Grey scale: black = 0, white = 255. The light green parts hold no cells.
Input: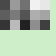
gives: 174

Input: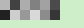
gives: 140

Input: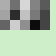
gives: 121

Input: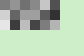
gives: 92

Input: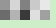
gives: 223

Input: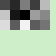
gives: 157

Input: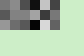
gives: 59
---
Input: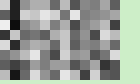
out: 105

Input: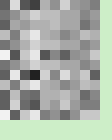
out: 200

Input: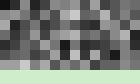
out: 200

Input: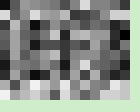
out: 186

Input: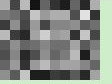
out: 197

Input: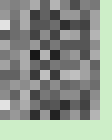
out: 129
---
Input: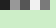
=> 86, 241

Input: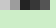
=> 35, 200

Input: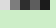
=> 46, 220

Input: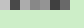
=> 136, 194

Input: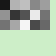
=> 83, 245

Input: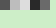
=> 221, 221

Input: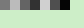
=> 50, 208

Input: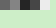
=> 37, 236

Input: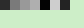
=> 175, 206
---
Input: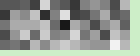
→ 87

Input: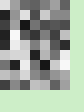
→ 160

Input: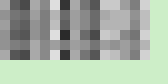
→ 95

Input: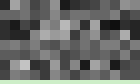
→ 163

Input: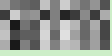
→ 116

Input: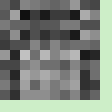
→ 70

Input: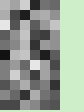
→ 163
